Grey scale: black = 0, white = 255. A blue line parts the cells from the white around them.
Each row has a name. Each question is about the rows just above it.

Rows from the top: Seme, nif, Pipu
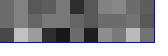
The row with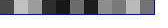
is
Pipu

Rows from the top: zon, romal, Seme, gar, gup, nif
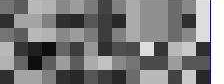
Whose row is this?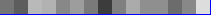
Seme
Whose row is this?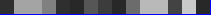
nif

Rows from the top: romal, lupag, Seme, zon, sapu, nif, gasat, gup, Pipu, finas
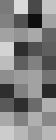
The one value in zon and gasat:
[46]
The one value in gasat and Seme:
[162]
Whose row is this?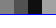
lupag
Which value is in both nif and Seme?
[162]

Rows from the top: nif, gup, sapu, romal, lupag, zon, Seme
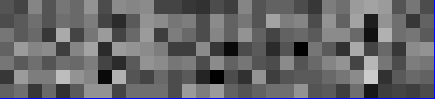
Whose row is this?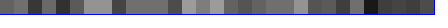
Seme
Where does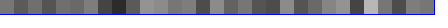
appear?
lupag

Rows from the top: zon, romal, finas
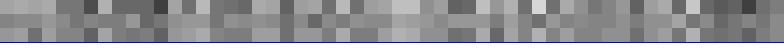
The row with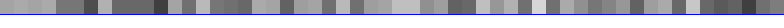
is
zon
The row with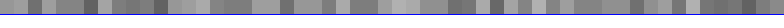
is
finas
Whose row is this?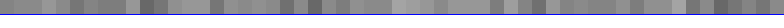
romal

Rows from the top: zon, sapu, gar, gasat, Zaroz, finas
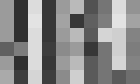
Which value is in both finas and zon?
[117]
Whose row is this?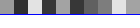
sapu
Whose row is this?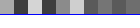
finas
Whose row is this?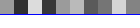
Zaroz
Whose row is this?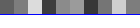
gasat

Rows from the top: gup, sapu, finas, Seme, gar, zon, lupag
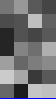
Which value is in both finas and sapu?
[82]
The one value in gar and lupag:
[103]
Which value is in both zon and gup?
[89]
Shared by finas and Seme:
[37]
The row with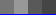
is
gup

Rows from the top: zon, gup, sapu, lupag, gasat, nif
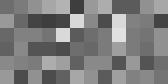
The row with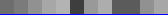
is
zon
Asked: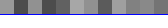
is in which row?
nif
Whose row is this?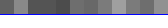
lupag
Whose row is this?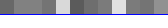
sapu

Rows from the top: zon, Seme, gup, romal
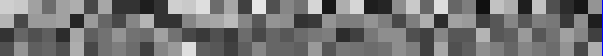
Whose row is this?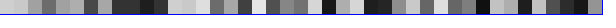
zon
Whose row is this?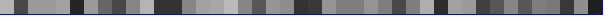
Seme
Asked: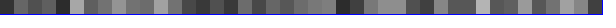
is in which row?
gup
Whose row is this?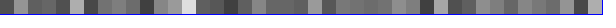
romal

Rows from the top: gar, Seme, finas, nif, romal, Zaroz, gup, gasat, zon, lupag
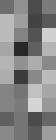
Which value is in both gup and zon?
[117]
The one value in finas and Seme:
[187]
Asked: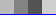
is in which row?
finas
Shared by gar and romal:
[145]
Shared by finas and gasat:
[131]
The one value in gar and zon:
[75]

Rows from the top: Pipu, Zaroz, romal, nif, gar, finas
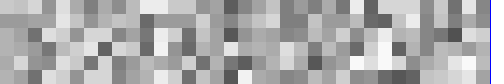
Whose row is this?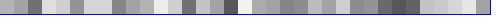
finas
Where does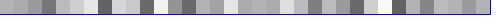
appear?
nif
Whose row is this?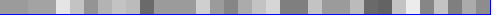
Zaroz

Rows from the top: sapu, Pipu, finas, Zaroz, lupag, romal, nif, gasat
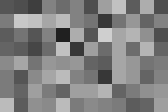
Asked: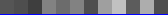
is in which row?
sapu
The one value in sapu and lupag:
[92]
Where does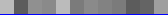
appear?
gasat

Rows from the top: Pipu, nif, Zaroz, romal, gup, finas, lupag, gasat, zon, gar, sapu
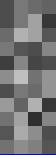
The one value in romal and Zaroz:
[85]
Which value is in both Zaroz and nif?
[162]
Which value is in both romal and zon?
[134]
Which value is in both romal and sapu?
[85]
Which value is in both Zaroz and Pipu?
[107]
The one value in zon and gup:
[134]
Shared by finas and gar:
[141]

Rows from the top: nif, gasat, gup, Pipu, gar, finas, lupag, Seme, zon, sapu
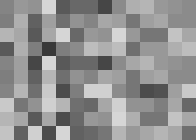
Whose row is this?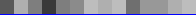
Pipu
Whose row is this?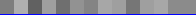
gasat
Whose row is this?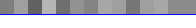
finas
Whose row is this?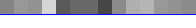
nif

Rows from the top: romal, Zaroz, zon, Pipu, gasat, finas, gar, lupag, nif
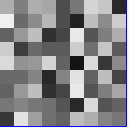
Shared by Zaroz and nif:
[190]
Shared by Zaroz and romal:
[77]

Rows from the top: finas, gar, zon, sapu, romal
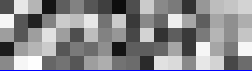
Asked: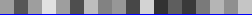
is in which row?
zon
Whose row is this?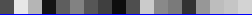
finas
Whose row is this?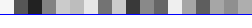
gar

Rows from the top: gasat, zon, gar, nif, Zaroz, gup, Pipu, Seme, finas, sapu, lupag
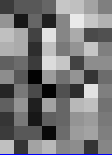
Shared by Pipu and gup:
[2]
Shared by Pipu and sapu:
[127]
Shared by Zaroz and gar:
[66]
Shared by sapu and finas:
[156]
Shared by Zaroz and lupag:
[141]
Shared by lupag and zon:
[134]

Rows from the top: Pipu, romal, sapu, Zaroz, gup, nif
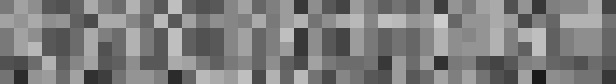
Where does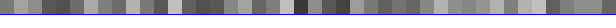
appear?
sapu
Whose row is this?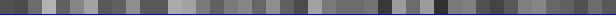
gup
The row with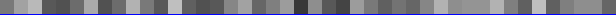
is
Zaroz
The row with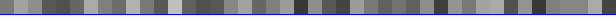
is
Pipu
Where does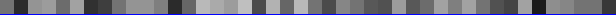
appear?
nif

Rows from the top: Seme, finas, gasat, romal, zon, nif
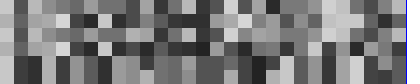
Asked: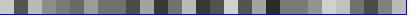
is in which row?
Seme
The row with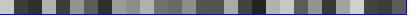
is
nif
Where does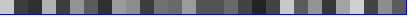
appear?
zon

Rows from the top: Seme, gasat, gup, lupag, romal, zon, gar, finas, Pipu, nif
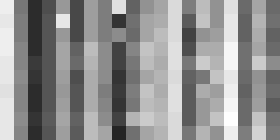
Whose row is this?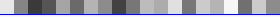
romal
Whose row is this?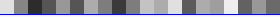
gar

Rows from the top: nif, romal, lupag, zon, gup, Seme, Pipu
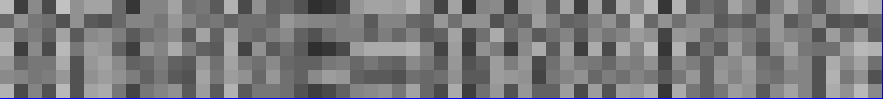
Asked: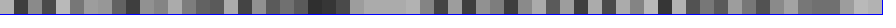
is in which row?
zon
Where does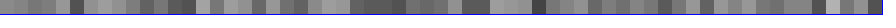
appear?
Seme

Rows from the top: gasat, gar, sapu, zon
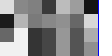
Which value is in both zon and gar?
[144]
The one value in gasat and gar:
[136]
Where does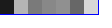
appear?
gar

